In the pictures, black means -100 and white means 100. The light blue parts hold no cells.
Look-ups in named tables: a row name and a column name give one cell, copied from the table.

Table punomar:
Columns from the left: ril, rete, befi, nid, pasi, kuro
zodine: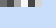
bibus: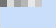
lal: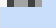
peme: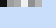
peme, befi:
34
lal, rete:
-46
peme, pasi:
13
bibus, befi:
26
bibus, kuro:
57
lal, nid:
29
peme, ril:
-86
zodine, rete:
-43
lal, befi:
28
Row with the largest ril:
lal

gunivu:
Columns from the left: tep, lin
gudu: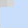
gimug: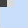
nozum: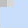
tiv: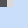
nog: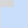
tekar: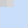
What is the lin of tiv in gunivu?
71
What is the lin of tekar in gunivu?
68
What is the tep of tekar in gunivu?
61
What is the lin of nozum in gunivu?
69
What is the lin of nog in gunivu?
68
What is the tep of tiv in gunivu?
-35
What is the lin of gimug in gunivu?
71
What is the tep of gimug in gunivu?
-50
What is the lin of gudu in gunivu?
68
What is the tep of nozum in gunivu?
50
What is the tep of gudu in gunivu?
61
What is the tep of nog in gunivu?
69

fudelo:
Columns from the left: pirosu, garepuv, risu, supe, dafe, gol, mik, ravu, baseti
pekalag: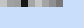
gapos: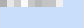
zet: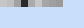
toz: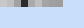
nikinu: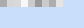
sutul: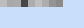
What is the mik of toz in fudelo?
29
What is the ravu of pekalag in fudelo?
13
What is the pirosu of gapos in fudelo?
37
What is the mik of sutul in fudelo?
36
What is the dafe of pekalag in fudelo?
30
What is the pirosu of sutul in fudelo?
48
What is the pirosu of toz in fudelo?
57
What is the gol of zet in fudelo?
56
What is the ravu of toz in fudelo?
25
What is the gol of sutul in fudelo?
50
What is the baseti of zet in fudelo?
21
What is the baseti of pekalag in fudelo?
-6
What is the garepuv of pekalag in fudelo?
26
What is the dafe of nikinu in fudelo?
59
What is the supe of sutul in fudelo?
-45
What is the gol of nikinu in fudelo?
20
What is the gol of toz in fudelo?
49
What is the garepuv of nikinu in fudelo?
69
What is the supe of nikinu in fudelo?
94

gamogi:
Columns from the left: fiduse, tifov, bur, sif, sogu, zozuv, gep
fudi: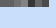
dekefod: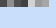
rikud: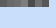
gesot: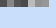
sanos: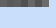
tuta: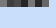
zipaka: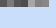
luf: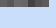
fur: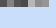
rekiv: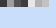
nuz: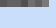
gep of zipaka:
6
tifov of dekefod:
11
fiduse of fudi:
-25
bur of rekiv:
-35
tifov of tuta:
-51
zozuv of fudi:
-20
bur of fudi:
-11
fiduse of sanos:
-23
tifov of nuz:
-23
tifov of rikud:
-18
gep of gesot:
18
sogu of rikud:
-41
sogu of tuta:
-7
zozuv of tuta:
-69
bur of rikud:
-14
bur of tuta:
-42
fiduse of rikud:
-27

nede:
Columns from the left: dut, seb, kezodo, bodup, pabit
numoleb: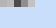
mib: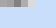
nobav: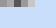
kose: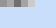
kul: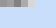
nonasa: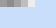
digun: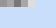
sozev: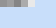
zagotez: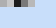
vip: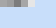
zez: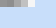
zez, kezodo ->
31
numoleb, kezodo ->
-40
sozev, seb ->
24
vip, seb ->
23
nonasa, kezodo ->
28
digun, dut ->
18
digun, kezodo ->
-6
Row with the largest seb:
zagotez

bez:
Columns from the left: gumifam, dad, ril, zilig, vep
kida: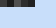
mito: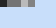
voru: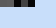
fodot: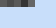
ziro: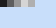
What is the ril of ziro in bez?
19
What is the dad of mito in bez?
-9
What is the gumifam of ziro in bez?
-78
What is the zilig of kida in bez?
-64
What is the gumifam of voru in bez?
-29
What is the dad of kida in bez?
-78
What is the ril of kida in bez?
-37

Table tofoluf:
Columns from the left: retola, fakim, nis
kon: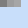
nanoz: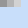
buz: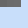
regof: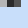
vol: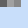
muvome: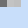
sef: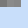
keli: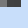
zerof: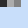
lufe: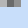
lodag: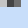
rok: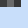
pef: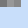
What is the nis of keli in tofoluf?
-50
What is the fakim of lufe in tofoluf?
-17
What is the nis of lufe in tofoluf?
13
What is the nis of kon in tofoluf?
30
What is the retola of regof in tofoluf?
42
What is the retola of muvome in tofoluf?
-13
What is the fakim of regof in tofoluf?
-66
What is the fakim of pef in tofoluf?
19
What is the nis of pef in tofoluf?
7
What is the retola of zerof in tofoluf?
-66
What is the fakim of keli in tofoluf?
-49
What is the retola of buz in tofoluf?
-19
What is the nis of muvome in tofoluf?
50
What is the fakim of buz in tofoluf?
-16
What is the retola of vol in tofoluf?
-24
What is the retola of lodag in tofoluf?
54
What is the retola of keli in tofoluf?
-6
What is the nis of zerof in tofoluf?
2
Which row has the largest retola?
lodag

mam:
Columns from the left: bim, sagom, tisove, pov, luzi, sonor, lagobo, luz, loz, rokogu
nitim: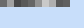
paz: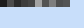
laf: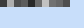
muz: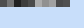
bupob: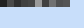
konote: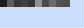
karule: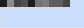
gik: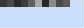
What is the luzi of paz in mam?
-46
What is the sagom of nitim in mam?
27
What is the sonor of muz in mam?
35
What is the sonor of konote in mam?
14
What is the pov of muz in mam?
-52
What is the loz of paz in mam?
-39
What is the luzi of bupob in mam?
-46
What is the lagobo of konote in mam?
-41
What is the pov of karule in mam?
-37
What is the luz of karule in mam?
-27
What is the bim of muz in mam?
-39
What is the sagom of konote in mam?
-28
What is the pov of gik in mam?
-53
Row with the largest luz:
nitim

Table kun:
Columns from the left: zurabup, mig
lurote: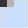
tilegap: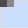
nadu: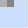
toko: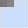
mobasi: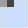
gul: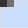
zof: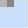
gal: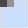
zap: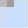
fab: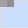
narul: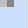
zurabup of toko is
-7
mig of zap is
24
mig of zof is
5
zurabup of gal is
-45
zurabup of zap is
46
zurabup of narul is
50
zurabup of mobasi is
24
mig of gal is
16
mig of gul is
-11
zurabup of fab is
26
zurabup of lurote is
-60
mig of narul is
4
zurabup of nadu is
39

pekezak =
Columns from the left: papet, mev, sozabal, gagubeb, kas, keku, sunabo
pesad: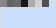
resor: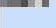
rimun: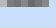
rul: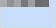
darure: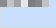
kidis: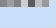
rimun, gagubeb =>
6
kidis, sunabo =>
21
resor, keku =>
65
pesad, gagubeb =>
-82
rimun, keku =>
-7
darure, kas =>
-2
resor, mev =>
-14

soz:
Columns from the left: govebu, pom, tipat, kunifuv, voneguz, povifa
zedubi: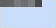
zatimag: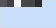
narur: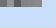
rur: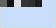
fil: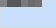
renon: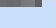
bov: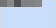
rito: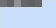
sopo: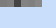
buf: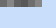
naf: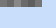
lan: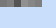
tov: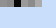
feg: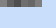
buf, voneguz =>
-14
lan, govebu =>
-6
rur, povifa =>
-77
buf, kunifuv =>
-31
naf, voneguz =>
-26
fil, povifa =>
-12
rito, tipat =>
14
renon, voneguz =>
-4
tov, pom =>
8
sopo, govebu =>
-3
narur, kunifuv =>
3
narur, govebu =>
-13
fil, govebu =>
2
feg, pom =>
-24
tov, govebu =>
14
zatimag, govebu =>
-33
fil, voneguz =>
-16
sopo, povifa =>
7
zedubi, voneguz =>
-2

